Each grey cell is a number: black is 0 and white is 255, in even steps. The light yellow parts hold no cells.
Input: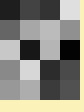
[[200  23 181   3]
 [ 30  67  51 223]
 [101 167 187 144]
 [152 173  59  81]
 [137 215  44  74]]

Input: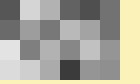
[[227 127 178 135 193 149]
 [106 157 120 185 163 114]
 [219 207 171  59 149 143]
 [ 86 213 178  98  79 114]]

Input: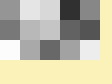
[[252 169 104 162 237]
 [120 184 197  98  84]
 [149 229 216  48 135]]

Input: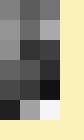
[[142  51  64]
 [ 72  57  18]
 [ 98  84  45]
 [128  92 114]
 [148 106 169]
 [ 32 163 245]]

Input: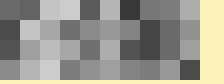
[[106  99 196 204  91 181  56 119 125 173]
 [ 83 159 188 167 112 173  83  69 106 159]
 [139 181 204 125 145 159 131 125 152  75]
 [ 75 196 167 112 139 152 131  69 106 145]]

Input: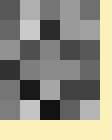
[[117  24 166  65  65]
 [146  79 131  71  87]
 [ 49 125 138 138 103]
 [ 87 174 117 154 111]
 [125 195  18  95 180]
 [103 202  43 154 160]]

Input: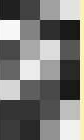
[[ 59  39 144 240]
 [ 52  52  78 190]
 [ 32  65 160 226]
 [213  94  72  24]
 [247 131  45  24]
 [ 72 168 220  86]
 [101 234 160  39]]
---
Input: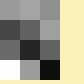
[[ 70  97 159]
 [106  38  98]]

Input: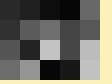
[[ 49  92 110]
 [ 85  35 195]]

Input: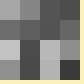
[[109  94  83]
 [194  75 184]]

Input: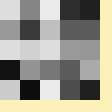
[[153  58 191]
 [221 209 220]]

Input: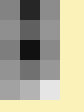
[[143  96 149]
 [126  17 137]]

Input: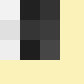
[[224  53  60]
 [238  30  70]]

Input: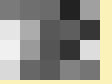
[[229 172  88]
 [240 154  85]]

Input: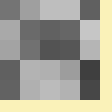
[[169 106  97]
 [163 113  83]]

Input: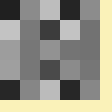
[[195 121  60]
 [157 119 146]]
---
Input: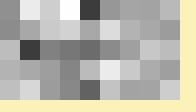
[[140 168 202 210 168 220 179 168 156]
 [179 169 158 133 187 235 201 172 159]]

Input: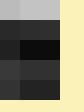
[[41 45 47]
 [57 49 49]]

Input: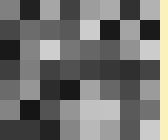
[[ 71 108  98  89 204  25 164  26]
 [ 63 126  65  81  64  55  47  68]
 [132  21  83 149 193 195  90 113]]

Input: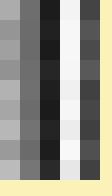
[[149 108  33 247  85]
 [146 110  38 246  89]
 [166 108  27 246  71]
 [154 107  29 248  80]]

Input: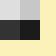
[[51 27]]

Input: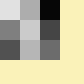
[[127 203  69]]

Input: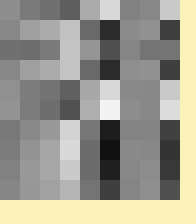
[[135 159 171 193 105  43 140 145  62]
 [135 159 171 195 105  43 143 145  63]
 [147 124 110  81 174 243 141 136 220]
 [124 147 165 217 108  17 138 136  52]
 [134 151 161 180 116  63 133 143  80]]

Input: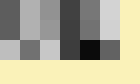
[[ 94 177 151  63 114 209]]

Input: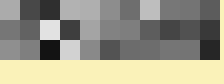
[[118  98 226  62 164 130 126  93  69  81  57]]
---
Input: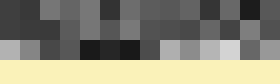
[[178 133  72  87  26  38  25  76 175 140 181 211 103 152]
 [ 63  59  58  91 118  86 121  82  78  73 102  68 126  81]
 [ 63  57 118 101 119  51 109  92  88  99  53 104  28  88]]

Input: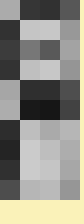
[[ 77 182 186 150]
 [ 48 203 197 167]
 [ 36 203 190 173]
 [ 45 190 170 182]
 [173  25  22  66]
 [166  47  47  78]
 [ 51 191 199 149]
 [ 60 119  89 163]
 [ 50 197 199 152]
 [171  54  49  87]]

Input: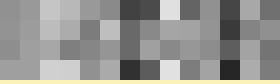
[[159 159 208 207 145 170  49  92 225 125 163  38 172 124]
 [142 159 167 127 134 149 106 160 137 151 141  94 163 116]
 [147 156 188 172 124 190 105 137 165 163 148  58 132 144]
 [145 153 197 184 153 138  66  75 224 100 145  70 168 112]]

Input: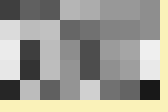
[[ 38 188  96 148 208 113 100  24]
 [231  51 189 148  77 144 158 233]
 [235  62 188 141  77 155 165 239]
 [219 188 193 102 113 131 132 142]
 [ 63  96  88 181 172 152 152 142]]

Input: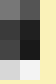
[[215 243]
 [ 68  25]
 [ 58  32]
 [119  84]]

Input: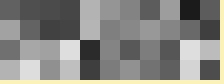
[[179 221 144 191  62 124 145 114  95 212  77]
 [112 167 161 222  43 132  88 125  86 222 188]
 [162  99  65  68 181 127 136 152 133 105  63]
 [ 97  79  75  70 179 149 131  92 157  27  92]]

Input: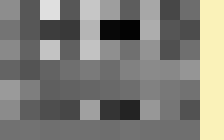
[[113 114 111 112 112 110 114 112 111 111]
 [139  94  78  71 160  52  35 151 118  82]
 [154 126  95  98 102 105 110 129 120 114]
 [100  84  99 111 122 109 129 138 136 149]
 [137  99 195  96 194 143 112 147  80 111]
 [116  87  61  57 181   8   3 173  85  76]
 [141  87 223  87 198 158  93 167  71 109]]

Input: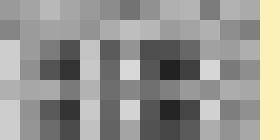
[[205 149 108  75 193  99 164  82  71  90 173 147 167]
 [204 146  90  52 201 101 211  85  37  69 209 126 144]
 [176 167 170 122 178 110 134 112 128 153 142 172 167]
 [205 144  84  51 200 103 216  86  34  64 213 122 142]
 [205 155 123  80 195  91 148  78  80 103 161 157 174]
 [133 155 163 162 147 172 190 182 156 164 176 141 127]
 [154 164 184 166 154 140 115 145 176 180 123 177 170]]
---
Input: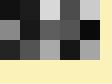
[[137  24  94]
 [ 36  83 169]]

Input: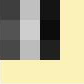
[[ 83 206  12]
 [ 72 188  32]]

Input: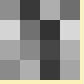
[[212 113  51]
 [166 137  70]]

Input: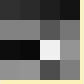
[[130 130  86]
 [ 13   9 240]]

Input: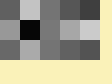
[[152   6 120]
 [104 170 116]]

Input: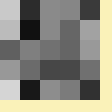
[[187  17 137]
 [ 96 127 113]]

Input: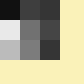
[[233 113  69]
 [187 124  53]]
